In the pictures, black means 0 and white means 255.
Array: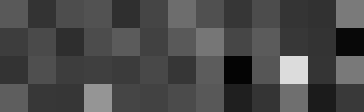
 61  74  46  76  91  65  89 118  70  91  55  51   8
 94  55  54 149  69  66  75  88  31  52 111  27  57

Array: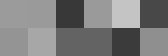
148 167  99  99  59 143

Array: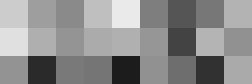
224 175 148 171 176 150  67 180 145

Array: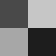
167  29

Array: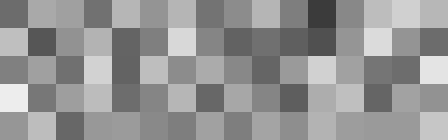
191  86 146 179 100 127 216 133  98 112  95  80 149 219 148 108
237 119 158 188 109 133 182 103 167 133  94 173 191 101 162 146

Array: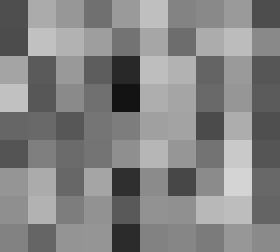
 76 193 178 158 115 166 109 172 188 137
193  87 138 112  19 174 165 105 150  91
 84 127 107 116 143 182 150 115 201  85
143 178 125 146  89 146 144 184 189 100

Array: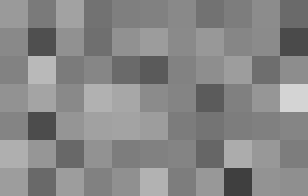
137  79 145 111 145 156 138 152 134 139  74
146 164 137 177 167 139 132  91 128 150 212
175 150 104 146 125 129 132 102 172 152 125

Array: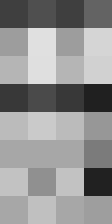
157 224 157 213
 56  74  56  32
167 167 167 123
167 192 167 158

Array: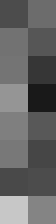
114  86
149  25
120  70
199 132
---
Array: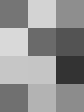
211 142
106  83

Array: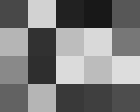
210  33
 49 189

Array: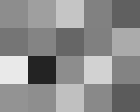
159 197
132 102

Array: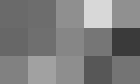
109 143
111 134

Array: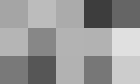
188 171
135 179

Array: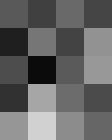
 64 105
118  67

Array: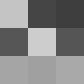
 69  62
205  85
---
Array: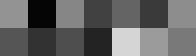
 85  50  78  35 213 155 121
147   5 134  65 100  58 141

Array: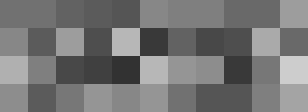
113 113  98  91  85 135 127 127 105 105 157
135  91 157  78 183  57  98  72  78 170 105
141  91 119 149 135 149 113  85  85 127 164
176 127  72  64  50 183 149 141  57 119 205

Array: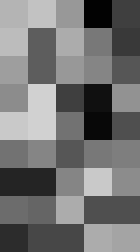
 36  36 133 201 140
 44  71  71 172 164
108 101 172  79  79
114 133  86 120 126
140 209  63  16 146
158  93 152 133  86
180 194 152   2  63
188  93 172 120  57
201 209 114   8  79

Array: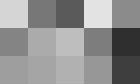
132 171 190 125  47
158 165 177 151  62
213 119  90 227 139

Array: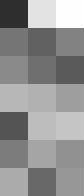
 46 227 254
 84 189 197
117  97 130
124 165 145
138 111  90
171 104 151
183 177 158

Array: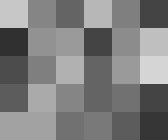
 48 146 154  68 140 191
 76 127 177 100 154 213
 92 170 133 100 113  68
162 162 113 121  92  54
199 133 100 183 127  68

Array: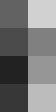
 34 150
 55 188
 75 128
 98 209
